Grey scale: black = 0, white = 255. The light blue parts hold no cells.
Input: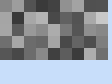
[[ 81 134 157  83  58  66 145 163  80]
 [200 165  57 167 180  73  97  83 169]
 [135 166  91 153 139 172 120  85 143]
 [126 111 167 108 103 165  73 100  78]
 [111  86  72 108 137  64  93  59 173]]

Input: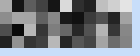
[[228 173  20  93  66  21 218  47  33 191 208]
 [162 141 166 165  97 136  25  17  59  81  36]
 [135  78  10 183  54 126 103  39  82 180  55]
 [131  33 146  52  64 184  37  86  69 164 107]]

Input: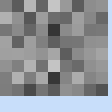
[[146 131  91 182 100 197 153  92 141]
 [104 177 145  87 157 109 104 159 135]
 [121 118 138 102 138  53 139 156 119]
 [146 162  98 158 128  95 117 118 144]
 [164 160 161 157 147 166  93 139 152]
 [152 146 128 178 114 196 118 106 144]
 [143 126 177 126 168  55 133 172 133]
 [ 82 125 115  74 116  91 144 136 103]]

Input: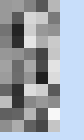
[[183 153 157 130  87]
 [121 153  89 214 202]
 [145 115  35 205 152]
 [202 128  46 229 173]
 [198 151 146 123  68]
 [227 162 107 168  73]
 [219 156 109 148  31]
 [ 89 102  47 220 206]
 [140 190  53 136 152]
 [248  96 100 181  88]
 [197 142 172  97  71]]

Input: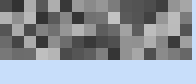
[[166  76  50 172  89 174  56 154 138 150 124  86  83  77  63 148]
 [123 178 143 184  51  90 135  53 113 117 195  90  84  66 150 188]
 [ 84  85 170  75 130 113 150 180 151  93 106 162  93 189 172 187]
 [160 107  69 171  54 142 109  75  57  72  80 146 145 174 134  59]
 [103 120 108 109 191 181  75  85  94 127  53 146 167  79 139 123]]

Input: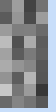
[[114 110 158  67]
 [156  91 150  75]
 [106 155 126 127]
 [ 92 188  81 171]
 [ 96 162  92 122]
 [ 87 171 148 135]
 [ 85 147  93 181]
 [ 55 199 118 155]
 [ 87 105 132 116]]

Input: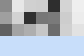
[[239 138 231 208 206  46 212]
 [236 159 210  48 119 122 205]
 [226  96 163 174 198 108 208]]
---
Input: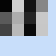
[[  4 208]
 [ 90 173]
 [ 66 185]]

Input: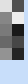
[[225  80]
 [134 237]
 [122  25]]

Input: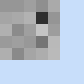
[[150 150]
 [165 169]
 [176 139]]

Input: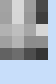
[[163 215]
 [161 214]
 [178 190]]

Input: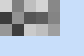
[[212 128]
 [ 60 146]
 [151  61]]

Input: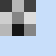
[[ 56 183]
 [206 133]
 [183  21]]

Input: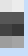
[[228 236]
 [ 87  86]
 [ 66  55]]

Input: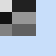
[[221  33]
 [ 19 150]
 [129  96]]
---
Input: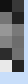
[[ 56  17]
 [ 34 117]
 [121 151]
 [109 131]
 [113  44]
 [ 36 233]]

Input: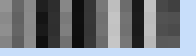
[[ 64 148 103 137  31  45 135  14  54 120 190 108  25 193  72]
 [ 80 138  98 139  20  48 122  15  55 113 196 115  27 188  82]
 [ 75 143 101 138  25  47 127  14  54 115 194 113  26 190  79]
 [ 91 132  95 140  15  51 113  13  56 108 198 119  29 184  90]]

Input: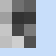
[[ 95 183 112]
 [ 56 159  51]
 [122 198  70]
 [ 80 190 206]]

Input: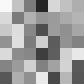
[[174 249 195 123  37 215 193]
 [180 217 123 177 149 155 170]
 [166 200 221 135  78 156 144]
 [130 146 223 124 207  92 146]
 [232 218 140 135  62  94 209]
 [ 90 132 155 208 129 162 211]
 [ 87  87 174 144 233  72 183]]

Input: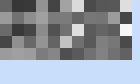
[[222 100  55  57 147  68 163 218  75  87  88]
 [ 70 155 113 142 160 123 123 101 119 117 156]
 [246 107  57  69 139  82 113 223  91 101  93]
 [ 74  70 144 104 148 100 194 112  89 127 119]
 [ 97 155 160 156 124 134  79  90 113 130 113]]

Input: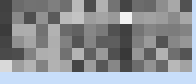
[[ 81  65 107 114 113 127 111 186  77 178 115  68 108 104 142 168]
 [167  67 137  79 146  90 186 195 157 164 153 241 157 162 156 139]
 [131  59 172 173 114 178 106  97 135 122  81  64 116 133 126 124]
 [150  68 144 165 120 174 129  84 132  93  94  67 127 154  83 135]
 [ 84  74  77 130 174 176 113 180  96 153  80  56 150  93 178 111]
 [162 217 157 179 130 178 165  69 156  88 135  71 109 147 105 184]]

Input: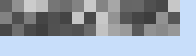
[[199  98 145 204 189 118 109 131 201 132 167 102 103  80  72]
 [ 86 130  79 124  69  80  68 198  73 200 147  85  69  61 146]
 [151  70 109  73  63  81  86  81 106 194 165 154  89 145 137]]
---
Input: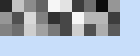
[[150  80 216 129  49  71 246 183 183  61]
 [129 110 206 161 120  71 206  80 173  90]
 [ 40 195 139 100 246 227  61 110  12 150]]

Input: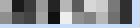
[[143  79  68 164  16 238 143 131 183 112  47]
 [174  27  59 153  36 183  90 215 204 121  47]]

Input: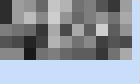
[[ 45 157 188 136 206 147 104 126 147 114 169]
 [ 45 157 147 104 197 179 114 126  84  55 157]
 [126 114 104  55 169  73 169  93 206  93 147]
 [ 84  73  36  64 179 147 114 136  64  84  73]
 [136 136  25 114 126 104  93  93  55 114 169]]

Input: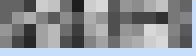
[[100 150 173 131  90 140  90 173 150  79 100  70  70  49 120 131]
 [100 100  61 205 194 109  30 205 216  90 150 140 173 194 120 100]
 [150 109  49 162 185 109  61 162 185  79 150 140 216 205 131  90]
 [131  70  39 162 185  79  49 131 162 109 162 173 205 216 120  79]]

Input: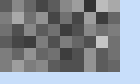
[[125 102 147 102 113  61  80 147  92 113]
 [113  80 136  92 113  61  80 136 113 125]
 [125 158 125 136  92  80  80 147  92 102]
 [125 169 113 147  70 113  70 158  61 102]
 [ 92 136 102  70  92 136 158  51 188 169]
 [ 92  70  61 125  80 125 102  80 197 113]]

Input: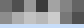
[[141 173 194 183 204 120  79]
 [110  79 152  58 163 132 100]]

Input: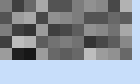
[[ 63 189 178  93 114 125 114  52  72  93 136]
 [ 83 156 168  72 145 136 125  83  83 104  93]
 [125  63 104 168  83  83 125 145 136  72 178]
 [125  63  52 156  63  72  93 145 136 114 168]
 [156  32  23 156 104  93 104 189 156 145 104]]
